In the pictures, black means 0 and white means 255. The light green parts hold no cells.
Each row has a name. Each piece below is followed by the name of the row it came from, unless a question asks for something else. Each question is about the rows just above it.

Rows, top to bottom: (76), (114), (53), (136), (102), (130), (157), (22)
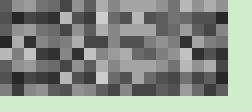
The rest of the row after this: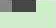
[ 94  82 155 106  60  94]
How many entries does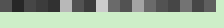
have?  18
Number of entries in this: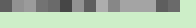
15
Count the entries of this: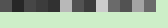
13

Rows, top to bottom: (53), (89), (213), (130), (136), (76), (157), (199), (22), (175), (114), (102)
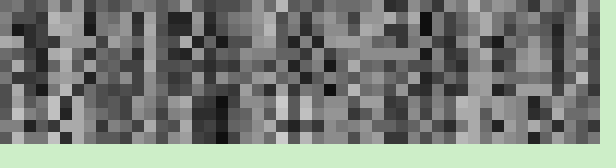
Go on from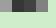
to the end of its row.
[ 78 129  99 182 170 140 158 140 129  35 108 149 129  89 108]
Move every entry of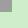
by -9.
[149]

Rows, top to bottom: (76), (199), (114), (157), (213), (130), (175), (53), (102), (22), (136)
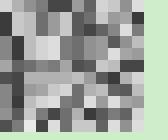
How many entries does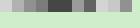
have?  11
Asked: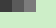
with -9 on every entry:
[ 50  81 114]
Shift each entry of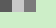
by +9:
[ 99 209 132]
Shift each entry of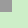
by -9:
[146]

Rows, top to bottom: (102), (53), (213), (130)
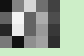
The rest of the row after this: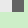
[153  56]
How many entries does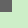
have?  1
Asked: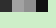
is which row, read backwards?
(130)
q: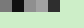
(130)
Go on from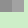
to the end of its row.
[46]

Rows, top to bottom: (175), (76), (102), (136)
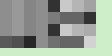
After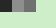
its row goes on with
[101 101 210]
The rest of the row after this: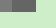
[50]

